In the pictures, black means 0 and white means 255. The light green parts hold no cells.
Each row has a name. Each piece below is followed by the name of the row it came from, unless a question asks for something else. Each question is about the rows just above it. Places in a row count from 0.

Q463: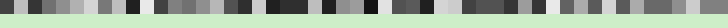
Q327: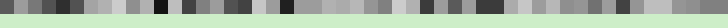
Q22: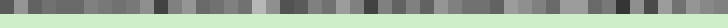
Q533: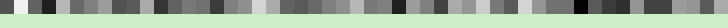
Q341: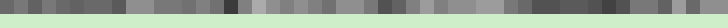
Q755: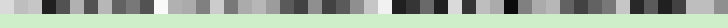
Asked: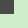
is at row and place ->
Q22, 46
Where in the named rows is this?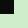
Q755, 36
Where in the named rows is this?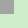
Q327, 6
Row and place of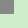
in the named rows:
Q22, 50
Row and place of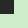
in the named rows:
Q755, 45

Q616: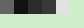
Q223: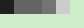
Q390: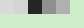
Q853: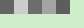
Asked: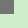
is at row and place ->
Q223, 3
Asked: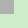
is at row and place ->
Q390, 4
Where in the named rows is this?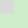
Q390, 0
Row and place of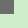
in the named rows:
Q853, 2
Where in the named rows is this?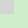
Q390, 1

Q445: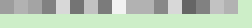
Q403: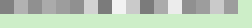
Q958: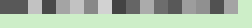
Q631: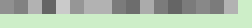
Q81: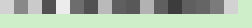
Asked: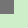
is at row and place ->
Q445, 5
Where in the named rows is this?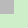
Q81, 7
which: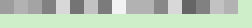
Q445
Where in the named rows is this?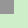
Q631, 5

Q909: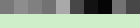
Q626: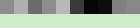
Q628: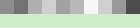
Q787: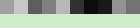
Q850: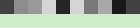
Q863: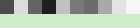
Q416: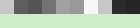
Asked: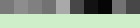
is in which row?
Q909
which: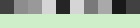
Q850
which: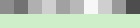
Q628
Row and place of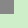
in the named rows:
Q626, 9
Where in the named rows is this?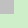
Q863, 4
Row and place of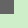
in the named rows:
Q863, 2
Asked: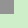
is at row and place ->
Q787, 8

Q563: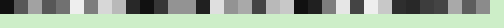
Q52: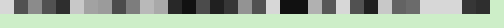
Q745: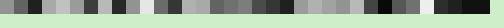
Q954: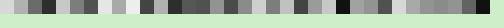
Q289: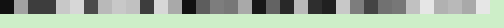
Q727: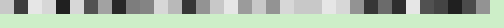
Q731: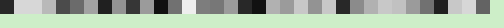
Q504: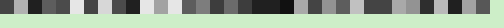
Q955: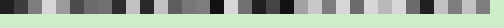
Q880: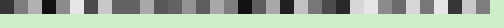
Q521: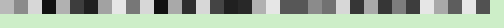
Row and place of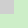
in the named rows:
Q954, 18
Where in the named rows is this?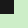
Q289, 18
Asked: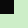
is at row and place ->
Q745, 27
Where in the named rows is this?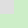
Q563, 15
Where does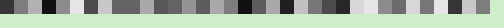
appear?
Q880
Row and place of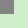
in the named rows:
Q727, 10

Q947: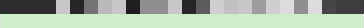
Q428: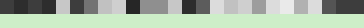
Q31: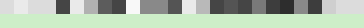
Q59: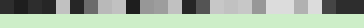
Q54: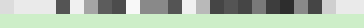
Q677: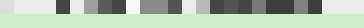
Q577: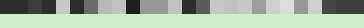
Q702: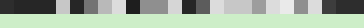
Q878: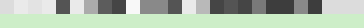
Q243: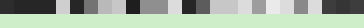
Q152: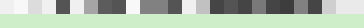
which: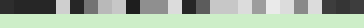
Q243
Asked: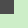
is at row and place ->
Q54, 8
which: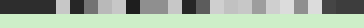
Q947
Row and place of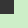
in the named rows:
Q243, 24
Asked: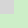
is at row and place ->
Q702, 12
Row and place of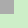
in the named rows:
Q878, 6
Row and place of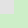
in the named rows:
Q878, 2

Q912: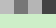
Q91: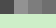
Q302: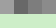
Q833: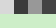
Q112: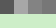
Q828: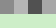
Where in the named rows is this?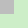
Q912, 0
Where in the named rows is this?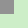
Q91, 1
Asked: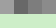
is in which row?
Q302
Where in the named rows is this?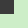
Q833, 1
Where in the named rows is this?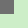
Q91, 3

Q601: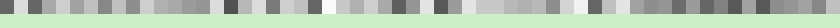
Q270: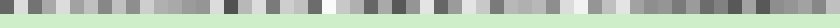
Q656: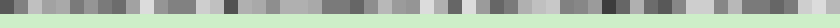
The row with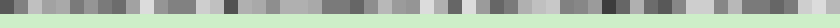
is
Q656
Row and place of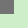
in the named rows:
Q270, 2
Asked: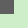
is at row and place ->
Q601, 28
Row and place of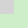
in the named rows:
Q601, 40

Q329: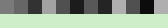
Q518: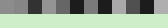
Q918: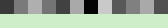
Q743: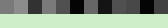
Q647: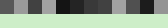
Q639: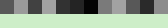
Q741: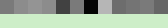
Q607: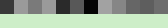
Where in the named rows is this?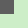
Q607, 10
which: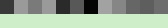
Q607
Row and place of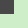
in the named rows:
Q743, 9
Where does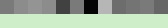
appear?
Q741
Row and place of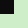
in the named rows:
Q329, 10
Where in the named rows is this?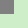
Q918, 9

